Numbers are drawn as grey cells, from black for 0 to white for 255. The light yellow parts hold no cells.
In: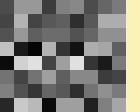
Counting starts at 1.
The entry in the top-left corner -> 76
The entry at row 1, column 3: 152
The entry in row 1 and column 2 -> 152
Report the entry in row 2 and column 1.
68
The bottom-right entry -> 166
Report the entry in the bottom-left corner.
39
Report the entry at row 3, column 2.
152
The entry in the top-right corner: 122
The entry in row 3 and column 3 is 95
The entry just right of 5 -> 179
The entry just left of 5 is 26
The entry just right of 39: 201

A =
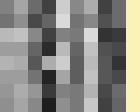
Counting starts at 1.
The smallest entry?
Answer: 30
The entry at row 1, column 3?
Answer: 107
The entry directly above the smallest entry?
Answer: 58
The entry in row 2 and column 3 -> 73
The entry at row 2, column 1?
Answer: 115
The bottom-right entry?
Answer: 101
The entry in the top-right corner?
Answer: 107
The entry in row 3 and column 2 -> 193
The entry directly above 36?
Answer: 172
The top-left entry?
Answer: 129
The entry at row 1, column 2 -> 165
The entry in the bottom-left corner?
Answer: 143
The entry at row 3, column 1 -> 185

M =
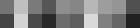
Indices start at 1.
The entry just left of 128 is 217
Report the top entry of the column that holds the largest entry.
183
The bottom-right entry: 33
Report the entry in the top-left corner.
116
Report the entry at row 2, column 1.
68
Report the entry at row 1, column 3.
122

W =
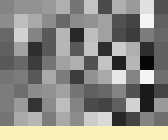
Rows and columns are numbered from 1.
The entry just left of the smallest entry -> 182
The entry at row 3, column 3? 132
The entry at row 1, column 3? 146
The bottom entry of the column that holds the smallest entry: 132
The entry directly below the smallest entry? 244
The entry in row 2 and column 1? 140
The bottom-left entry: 117
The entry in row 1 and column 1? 132
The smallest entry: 6
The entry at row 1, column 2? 146
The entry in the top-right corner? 81
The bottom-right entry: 110
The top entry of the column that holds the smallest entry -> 224
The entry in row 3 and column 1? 104
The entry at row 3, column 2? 210
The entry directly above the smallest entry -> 46

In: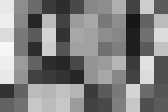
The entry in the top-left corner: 232
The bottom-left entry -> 99
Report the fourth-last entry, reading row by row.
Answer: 127
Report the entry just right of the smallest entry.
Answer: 99
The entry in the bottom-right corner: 91
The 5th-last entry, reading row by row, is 73
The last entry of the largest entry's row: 193
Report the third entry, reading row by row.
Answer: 107
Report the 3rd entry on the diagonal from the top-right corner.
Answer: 30
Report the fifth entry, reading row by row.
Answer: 45
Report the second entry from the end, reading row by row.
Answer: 79
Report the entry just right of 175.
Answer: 66
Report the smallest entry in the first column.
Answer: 51
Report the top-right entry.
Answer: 91
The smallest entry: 23
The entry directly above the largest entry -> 219
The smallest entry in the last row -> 66
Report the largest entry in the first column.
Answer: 246
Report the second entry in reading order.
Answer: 141
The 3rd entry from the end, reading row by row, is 199
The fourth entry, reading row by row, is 59

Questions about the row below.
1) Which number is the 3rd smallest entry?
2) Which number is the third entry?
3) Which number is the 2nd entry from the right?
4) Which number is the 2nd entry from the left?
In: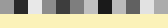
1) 61
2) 232
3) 226
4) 41

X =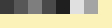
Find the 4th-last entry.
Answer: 73
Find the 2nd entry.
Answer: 87
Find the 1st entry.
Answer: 58

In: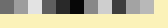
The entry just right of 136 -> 206
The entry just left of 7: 41

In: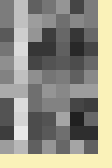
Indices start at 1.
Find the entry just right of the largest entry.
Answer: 76
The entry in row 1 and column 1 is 124
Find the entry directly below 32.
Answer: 46
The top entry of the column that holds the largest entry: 192
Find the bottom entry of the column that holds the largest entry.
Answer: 184
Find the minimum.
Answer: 32
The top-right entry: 124
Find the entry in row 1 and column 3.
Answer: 96
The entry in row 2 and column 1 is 124
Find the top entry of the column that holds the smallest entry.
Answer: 69
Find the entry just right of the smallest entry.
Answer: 103
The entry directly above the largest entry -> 212
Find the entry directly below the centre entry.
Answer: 149
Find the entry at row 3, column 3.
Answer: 149
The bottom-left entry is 157
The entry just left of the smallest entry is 165
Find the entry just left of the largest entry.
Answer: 61
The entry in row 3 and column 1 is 89
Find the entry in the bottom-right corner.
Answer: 96
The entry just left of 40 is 96
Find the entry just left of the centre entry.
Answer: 143

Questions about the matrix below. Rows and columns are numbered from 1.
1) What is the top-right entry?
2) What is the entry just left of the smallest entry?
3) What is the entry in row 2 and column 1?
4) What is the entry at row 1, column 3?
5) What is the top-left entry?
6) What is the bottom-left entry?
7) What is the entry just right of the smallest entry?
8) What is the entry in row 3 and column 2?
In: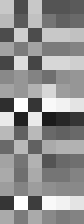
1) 90
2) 234
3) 185
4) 200
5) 200
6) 170
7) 39
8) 207

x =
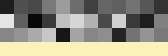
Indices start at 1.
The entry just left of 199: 170
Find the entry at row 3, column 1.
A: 134
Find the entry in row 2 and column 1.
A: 228
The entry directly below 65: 177
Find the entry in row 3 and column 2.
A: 148
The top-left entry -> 30
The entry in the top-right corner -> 51
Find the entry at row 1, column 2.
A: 80
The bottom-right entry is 121
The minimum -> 8
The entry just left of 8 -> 95

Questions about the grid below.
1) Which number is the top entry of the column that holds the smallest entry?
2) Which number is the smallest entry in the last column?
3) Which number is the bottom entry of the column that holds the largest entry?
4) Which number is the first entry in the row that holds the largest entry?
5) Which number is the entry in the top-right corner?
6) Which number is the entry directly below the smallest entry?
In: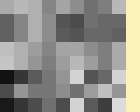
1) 170
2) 97
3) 219
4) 25
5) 184
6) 76

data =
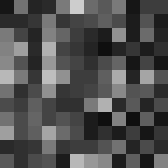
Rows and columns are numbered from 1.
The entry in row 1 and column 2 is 114
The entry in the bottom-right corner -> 130
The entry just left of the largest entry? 122
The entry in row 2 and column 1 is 42
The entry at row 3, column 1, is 122
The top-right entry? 61
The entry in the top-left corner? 22
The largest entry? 205
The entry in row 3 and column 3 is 36
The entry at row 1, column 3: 36
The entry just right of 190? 145
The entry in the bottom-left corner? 89
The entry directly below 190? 145
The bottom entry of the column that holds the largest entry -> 184
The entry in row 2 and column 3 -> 54
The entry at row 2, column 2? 42

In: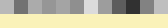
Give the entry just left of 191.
130
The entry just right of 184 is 114
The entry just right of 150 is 164
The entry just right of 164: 143
